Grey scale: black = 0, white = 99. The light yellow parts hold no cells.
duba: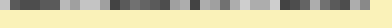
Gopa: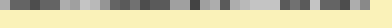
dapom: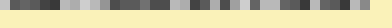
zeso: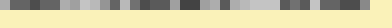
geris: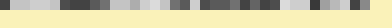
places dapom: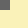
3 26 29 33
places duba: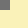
14 23 33

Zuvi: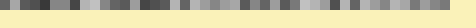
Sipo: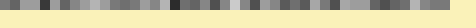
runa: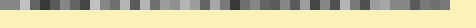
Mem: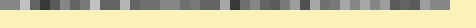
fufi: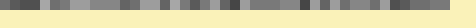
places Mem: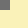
15 16 19 25 33
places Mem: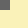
4 8 11 12 14 21 22 27 41
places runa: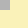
13 15 19 35
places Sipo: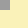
3 4 6 9 11 15 27 36 37
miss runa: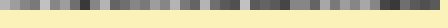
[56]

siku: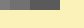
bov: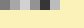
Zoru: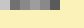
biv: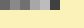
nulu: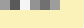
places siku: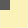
4 5 6
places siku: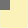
2 3
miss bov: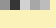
[48]
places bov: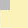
6

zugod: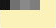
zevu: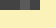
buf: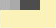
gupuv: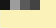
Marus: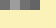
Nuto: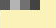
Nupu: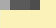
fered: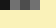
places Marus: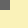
4
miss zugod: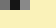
[49]
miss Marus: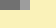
[39]
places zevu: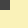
1 2 4

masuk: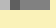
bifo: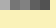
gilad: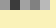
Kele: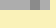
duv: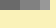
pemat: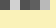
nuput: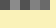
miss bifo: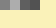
[46]
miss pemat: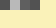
[81]
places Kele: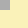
1 2 3 5
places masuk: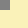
3 4 5

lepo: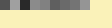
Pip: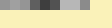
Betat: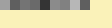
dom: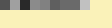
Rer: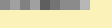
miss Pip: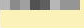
[24]
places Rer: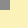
1 7 8

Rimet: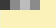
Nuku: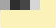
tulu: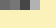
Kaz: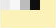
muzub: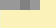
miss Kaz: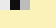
[96]
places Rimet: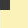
1
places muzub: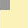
1 2 4

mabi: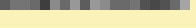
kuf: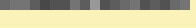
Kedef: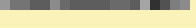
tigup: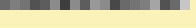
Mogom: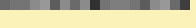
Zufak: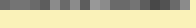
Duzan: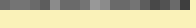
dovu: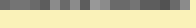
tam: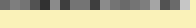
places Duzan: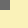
1 4 7 8 12 13 18
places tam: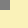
2 15
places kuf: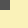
6 7 11 15 17
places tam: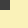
7 10
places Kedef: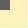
4 5 8 9 10 11 14

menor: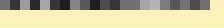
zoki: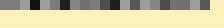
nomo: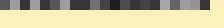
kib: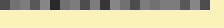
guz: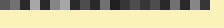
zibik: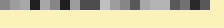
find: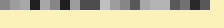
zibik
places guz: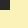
3 5 8 10 17 19
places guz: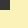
13 15 21
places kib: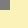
3 8 10 15 17 18
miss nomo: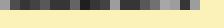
[57]
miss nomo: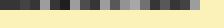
[39]

